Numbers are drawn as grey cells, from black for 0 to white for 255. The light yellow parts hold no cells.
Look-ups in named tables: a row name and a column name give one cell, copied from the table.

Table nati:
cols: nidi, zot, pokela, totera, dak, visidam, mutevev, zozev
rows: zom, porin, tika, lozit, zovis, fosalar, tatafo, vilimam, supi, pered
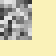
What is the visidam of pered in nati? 159
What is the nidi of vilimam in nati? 218
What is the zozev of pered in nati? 131
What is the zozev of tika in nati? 149
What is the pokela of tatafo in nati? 81
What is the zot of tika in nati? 109
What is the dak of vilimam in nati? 166
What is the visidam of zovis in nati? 118
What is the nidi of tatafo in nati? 117
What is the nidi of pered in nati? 185
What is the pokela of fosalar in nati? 54
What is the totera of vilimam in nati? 150
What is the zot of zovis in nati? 225
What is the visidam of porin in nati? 165
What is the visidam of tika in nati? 166
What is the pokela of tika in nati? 91
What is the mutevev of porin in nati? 105
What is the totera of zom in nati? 214

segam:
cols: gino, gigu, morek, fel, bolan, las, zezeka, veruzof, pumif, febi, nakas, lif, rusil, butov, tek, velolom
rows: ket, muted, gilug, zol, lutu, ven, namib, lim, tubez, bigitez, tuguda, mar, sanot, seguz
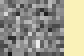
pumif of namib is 185
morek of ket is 88
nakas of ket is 141
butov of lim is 94
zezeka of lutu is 116
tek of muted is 136
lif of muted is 141
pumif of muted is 183
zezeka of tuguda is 184
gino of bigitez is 144
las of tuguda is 147
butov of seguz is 78
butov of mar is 144

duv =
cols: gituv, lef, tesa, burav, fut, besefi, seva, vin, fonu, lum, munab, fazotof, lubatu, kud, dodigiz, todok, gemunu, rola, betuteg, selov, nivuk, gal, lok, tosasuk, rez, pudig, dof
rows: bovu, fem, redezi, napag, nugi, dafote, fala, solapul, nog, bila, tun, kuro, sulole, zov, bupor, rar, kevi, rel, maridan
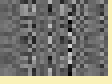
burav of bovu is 125
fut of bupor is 108
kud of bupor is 123
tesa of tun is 111
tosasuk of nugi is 97
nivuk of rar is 122

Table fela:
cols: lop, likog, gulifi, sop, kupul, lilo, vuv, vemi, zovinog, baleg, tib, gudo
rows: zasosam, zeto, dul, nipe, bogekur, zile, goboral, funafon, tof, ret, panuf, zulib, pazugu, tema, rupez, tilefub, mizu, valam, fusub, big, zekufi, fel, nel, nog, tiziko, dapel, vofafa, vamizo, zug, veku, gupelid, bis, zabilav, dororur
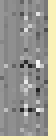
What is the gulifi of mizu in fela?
143
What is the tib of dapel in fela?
140
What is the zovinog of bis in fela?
145
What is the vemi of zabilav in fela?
138
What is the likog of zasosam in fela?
133
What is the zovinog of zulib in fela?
145
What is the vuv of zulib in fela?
156
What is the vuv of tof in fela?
156
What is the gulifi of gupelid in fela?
143
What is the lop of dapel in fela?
150
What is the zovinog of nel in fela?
145
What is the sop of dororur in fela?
143
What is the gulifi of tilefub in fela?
143
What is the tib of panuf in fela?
140
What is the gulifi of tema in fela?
143

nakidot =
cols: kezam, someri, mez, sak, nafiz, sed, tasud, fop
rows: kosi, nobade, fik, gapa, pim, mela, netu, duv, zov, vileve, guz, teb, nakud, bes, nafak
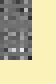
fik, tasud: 189
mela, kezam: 111
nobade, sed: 112
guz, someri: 111
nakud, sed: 233
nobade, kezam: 112
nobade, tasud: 112
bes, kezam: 111
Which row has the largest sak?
nakud

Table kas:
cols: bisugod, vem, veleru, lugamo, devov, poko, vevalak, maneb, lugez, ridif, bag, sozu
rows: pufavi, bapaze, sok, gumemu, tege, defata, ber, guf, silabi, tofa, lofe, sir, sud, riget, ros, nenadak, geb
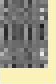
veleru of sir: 114
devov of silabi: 91
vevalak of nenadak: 110
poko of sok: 130
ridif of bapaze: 107
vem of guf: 42
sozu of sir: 112
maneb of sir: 98
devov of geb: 96
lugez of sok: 121
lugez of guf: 138
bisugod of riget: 179
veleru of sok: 115
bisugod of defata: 103
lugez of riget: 138
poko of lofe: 98

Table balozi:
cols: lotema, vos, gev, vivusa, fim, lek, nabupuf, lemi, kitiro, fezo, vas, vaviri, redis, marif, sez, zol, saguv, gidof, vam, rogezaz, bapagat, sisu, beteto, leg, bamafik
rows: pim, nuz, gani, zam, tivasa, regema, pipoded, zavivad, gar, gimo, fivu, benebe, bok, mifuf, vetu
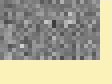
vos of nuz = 102
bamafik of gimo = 122
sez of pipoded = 116
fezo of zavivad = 92
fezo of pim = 128
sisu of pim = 109
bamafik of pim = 135
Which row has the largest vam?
regema

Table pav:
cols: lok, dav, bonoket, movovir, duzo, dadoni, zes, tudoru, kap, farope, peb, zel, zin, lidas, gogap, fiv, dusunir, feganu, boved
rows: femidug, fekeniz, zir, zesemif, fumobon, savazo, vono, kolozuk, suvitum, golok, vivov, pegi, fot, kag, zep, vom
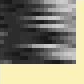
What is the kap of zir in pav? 72
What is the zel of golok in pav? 25
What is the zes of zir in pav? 48
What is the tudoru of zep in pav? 44
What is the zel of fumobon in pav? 180
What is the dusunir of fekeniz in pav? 180
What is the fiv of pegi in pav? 151
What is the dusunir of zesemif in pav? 136
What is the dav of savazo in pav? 47
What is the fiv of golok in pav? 94
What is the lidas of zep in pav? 114
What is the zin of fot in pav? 101
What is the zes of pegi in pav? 97

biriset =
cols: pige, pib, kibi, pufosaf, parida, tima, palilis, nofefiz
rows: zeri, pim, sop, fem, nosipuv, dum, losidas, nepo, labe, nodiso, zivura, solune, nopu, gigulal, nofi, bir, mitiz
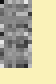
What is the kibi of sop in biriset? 143
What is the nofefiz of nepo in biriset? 85
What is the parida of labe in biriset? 168
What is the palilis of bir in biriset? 105
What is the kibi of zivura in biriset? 89
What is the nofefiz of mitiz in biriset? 188
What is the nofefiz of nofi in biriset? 166
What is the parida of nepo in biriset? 143
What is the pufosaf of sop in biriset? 146
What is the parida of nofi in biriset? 128

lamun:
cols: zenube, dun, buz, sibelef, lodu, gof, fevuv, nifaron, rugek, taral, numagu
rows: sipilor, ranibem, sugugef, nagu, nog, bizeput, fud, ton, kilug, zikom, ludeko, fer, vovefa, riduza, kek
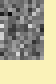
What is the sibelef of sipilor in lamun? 123
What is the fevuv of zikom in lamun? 95
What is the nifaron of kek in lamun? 126
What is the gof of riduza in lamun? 81
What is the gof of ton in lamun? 94
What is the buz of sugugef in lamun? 166
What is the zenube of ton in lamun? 115
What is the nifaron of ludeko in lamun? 133
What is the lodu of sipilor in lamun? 114
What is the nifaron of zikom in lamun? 136
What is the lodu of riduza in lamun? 217
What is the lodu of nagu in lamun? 126
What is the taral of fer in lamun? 118
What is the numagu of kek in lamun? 163
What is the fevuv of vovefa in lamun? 126
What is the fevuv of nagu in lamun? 142
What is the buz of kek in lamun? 140

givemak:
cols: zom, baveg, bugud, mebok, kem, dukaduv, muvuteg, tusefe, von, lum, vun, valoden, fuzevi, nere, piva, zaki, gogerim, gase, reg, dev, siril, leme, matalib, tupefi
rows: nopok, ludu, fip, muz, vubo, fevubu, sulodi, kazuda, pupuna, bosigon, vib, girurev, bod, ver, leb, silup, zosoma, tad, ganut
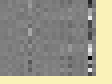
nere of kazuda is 124
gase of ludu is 120
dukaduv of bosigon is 135
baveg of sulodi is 124
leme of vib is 130
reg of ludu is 132
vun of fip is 126
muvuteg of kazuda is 117

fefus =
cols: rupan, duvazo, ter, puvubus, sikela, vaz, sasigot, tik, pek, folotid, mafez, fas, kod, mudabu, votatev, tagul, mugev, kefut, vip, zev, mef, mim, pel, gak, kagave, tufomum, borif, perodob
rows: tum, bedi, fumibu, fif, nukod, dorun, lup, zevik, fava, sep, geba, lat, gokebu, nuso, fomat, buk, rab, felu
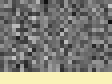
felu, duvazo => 144
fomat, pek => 83
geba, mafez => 128
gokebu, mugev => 66
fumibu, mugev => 84
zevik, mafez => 132

